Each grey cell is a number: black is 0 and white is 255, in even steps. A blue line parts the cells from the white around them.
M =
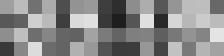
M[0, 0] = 159
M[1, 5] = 218
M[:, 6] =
[153, 223, 163, 152]
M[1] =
[88, 97, 207, 186, 62, 218, 223, 56, 30, 85, 224, 41, 214, 183, 203, 187]
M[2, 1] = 191
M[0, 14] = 190
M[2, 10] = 130
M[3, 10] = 151
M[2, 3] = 134
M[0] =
[159, 187, 113, 171, 78, 147, 153, 62, 46, 141, 173, 87, 149, 189, 190, 104]
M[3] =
[57, 135, 220, 108, 100, 177, 152, 83, 59, 60, 151, 68, 194, 121, 180, 162]
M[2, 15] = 228
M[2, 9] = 127
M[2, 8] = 100
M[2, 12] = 120

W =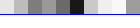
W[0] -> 230
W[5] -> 24
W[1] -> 188
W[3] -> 153

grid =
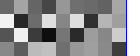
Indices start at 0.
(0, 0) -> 104
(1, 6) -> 48
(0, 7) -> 98
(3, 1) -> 93
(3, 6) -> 159
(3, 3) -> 192
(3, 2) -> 187
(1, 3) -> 223

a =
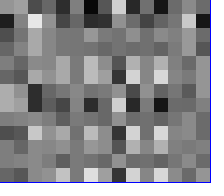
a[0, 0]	149
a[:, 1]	[160, 131, 116, 131, 102, 87, 145, 160, 131, 87, 102, 131, 87]
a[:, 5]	[127, 103, 118, 118, 122, 122, 136, 132, 122, 113, 122, 122, 122]
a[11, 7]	104
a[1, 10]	68
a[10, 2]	138
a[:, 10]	[112, 68, 112, 112, 134, 134, 145, 123, 112, 112, 134, 112, 134]
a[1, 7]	49
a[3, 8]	115
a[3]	[102, 131, 169, 135, 119, 118, 115, 104, 115, 108, 112, 99, 123, 153, 86]
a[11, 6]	115
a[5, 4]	169
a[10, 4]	144
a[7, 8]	207
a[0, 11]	21
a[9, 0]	78
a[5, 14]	149
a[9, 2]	200
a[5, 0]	102
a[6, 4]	119
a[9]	[78, 87, 200, 146, 169, 113, 187, 141, 53, 211, 112, 215, 133, 138, 107]
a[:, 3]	[103, 146, 135, 135, 135, 146, 103, 93, 125, 146, 135, 125, 146]
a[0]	[149, 160, 76, 103, 45, 127, 8, 86, 207, 40, 112, 21, 107, 138, 107]
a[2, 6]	151
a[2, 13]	153
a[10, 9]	177
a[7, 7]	104
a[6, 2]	45
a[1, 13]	201
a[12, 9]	211

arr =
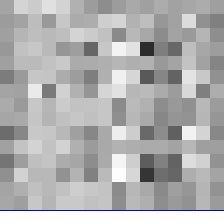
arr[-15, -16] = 164
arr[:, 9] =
[169, 178, 184, 226, 175, 214, 183, 186, 183, 205, 174, 206, 215, 183, 185]
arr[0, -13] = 224
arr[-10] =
[124, 154, 198, 196, 172, 157, 126, 176, 240, 214, 89, 134, 99, 227, 200, 145]
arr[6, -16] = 164
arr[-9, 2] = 234
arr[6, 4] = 209
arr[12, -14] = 184
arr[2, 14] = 181
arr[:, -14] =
[203, 189, 190, 199, 186, 198, 234, 199, 197, 200, 211, 191, 184, 192, 199]
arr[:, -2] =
[172, 145, 181, 167, 162, 200, 127, 184, 182, 212, 159, 209, 185, 181, 183]
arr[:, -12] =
[211, 199, 190, 150, 201, 172, 209, 203, 192, 184, 210, 172, 146, 193, 201]
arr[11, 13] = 221
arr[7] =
[171, 154, 199, 182, 203, 194, 195, 198, 139, 186, 177, 141, 153, 144, 184, 156]
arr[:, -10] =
[156, 173, 203, 102, 172, 126, 149, 195, 192, 135, 155, 141, 129, 199, 193]
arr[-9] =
[164, 162, 234, 122, 209, 177, 149, 213, 225, 183, 186, 171, 156, 216, 127, 173]
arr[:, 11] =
[172, 151, 140, 126, 153, 134, 171, 141, 135, 141, 171, 129, 110, 138, 142]
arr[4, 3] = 194
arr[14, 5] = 201
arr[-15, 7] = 141
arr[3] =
[152, 193, 199, 185, 150, 158, 102, 199, 243, 226, 44, 126, 104, 190, 167, 157]
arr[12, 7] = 186
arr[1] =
[156, 163, 189, 153, 199, 171, 173, 206, 212, 178, 190, 151, 162, 220, 145, 128]
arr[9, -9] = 169
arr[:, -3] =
[167, 220, 154, 190, 195, 227, 216, 144, 147, 242, 183, 221, 174, 150, 146]
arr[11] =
[117, 158, 191, 196, 172, 166, 141, 170, 244, 206, 93, 129, 99, 221, 209, 146]
